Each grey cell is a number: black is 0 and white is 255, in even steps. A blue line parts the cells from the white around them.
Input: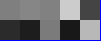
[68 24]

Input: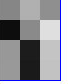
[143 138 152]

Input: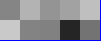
[191  37]

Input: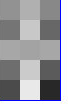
[136 200 167]

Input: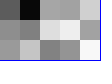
[208 238 130]

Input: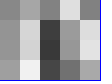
[129 155  57 241]

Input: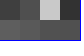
[50 81]
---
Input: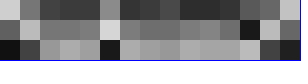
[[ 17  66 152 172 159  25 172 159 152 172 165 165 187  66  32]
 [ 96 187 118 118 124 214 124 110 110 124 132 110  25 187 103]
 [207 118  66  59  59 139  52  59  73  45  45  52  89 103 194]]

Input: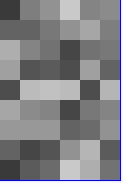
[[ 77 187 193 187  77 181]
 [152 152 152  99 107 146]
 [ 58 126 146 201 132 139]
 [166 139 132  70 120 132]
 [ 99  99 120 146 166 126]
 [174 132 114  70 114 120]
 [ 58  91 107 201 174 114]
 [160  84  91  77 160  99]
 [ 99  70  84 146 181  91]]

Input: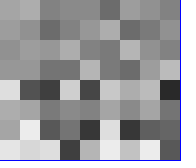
[[229 215 222  63 181 236 194 236  88]
 [145 157 151 173 130 122 181 145 130]
 [165 173 130 138 138 108 157 145 130]
 [173 165 122 138 130 165 138 165 116]
 [151 151 116 116 181 122 108 157 187]
 [157 145 108 130 151 173 108 122 145]
 [165 236  88 116  55 222  55  95 101]
 [222  82  63 207  70 200 173 187  41]]

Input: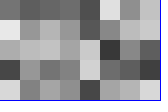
[[173 188 194 165 202  56 136  94]
 [232 151 181 151  87 136 188 202]
 [216 130 165 143  71 165 181 216]
 [ 71 151 116 130 210 109  94  64]
 [116  94 102 109  79 224 143 194]]

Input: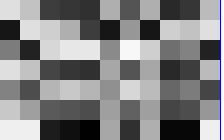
[[124  34 215 231 231 138 247 207 111 130  34]
 [ 22 223 207 175  61  22 151  22 207 194 223]
 [130  77 181 200 181 144 215 187 103 124  69]
 [200 159  90  84  77 159  97 159  69  77 151]
 [223 194  69  54  48 167  84 167  41  61 187]
 [223 194  61  54  48 175  84 175  41  54 187]
 [239 239  28  15   1 167  48 175   7   7 239]]

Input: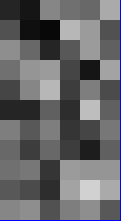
[[ 69 134 183  61 126  75]
 [112 149 155  69  21 163]
 [ 37  21 134 112 104 170]
 [126  88 126  53  69 119]
 [104  61 104  61  29  96]
 [ 37  37  96  45 190  96]
 [134 142  81 126 142  88]
 [112 119  53 155 149 149]
 [ 88  75  45 163 209 170]
 [142 104  37  88 155  96]
 [ 81  15   8 183 155  81]]

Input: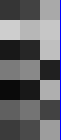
[[206 183 198]
 [ 24  38 191]
 [ 10  24 175]
 [ 53  66 169]
 [ 59  74 157]
 [ 96 116  66]
 [123 137  32]]
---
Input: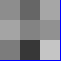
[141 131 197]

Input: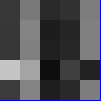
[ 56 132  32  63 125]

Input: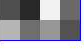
[ 79 110]

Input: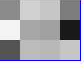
[139 167 184]

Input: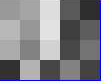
[153 150 210 130]

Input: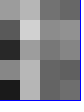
[156 209 120  96]

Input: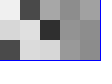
[240 224 215]

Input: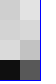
[207 216]

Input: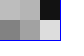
[189 162]
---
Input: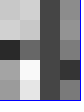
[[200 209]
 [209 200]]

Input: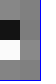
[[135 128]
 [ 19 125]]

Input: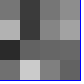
[[118  59]
 [178  57]]

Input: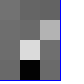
[[114 101]
 [110 106]]

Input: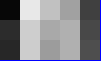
[[  7 232]
 [ 44 206]]

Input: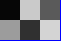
[[  6 202]
 [156  48]]
